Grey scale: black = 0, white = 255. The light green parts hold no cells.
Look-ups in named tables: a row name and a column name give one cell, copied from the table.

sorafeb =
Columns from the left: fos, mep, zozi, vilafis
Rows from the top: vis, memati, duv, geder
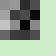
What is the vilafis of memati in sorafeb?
10
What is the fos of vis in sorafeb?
143
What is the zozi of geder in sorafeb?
56
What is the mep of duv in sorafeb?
142
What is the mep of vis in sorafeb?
152
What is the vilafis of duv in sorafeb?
136

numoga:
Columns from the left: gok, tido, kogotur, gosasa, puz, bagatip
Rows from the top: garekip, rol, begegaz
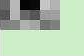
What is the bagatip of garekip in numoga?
178
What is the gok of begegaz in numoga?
129
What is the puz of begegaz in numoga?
115
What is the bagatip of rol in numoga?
159
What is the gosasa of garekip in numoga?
9
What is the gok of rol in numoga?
86
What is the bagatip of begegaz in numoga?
126
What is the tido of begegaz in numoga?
133
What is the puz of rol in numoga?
157
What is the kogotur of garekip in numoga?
5
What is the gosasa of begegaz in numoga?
164
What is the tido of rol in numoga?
181
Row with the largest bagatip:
garekip

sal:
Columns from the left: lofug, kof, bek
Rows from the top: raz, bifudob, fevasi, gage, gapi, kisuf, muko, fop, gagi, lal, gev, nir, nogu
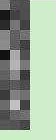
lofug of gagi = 80
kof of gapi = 93
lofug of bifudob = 23
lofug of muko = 108
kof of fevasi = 119
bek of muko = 120
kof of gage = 96
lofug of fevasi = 41
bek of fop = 59
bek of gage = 113
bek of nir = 111
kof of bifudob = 66
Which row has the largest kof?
gev

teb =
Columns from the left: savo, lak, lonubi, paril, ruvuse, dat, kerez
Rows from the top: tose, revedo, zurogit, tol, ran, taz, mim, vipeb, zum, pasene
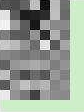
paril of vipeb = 105
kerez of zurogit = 137
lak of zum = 160
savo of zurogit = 241
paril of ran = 108
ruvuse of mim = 157
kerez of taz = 131
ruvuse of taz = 115
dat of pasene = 140
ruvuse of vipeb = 87
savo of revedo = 225
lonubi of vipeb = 75
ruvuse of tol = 46
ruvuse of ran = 225
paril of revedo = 33
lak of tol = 92
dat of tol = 177
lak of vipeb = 113
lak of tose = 77
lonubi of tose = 99

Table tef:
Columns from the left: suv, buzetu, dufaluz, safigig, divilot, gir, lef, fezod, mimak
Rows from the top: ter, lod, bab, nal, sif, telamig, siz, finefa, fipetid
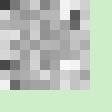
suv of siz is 73
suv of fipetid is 241
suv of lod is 217
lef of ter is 242
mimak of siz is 203
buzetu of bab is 172
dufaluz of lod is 150
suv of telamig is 214
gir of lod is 183
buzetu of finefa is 165
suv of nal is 219
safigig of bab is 198

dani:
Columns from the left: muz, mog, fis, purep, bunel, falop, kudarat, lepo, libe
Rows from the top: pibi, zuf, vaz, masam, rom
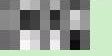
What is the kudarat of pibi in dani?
108
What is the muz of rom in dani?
105
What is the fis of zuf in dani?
43
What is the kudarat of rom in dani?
121
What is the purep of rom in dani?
218
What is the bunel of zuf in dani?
129
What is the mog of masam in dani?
115
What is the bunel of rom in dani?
126
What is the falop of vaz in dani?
66
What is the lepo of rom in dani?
13

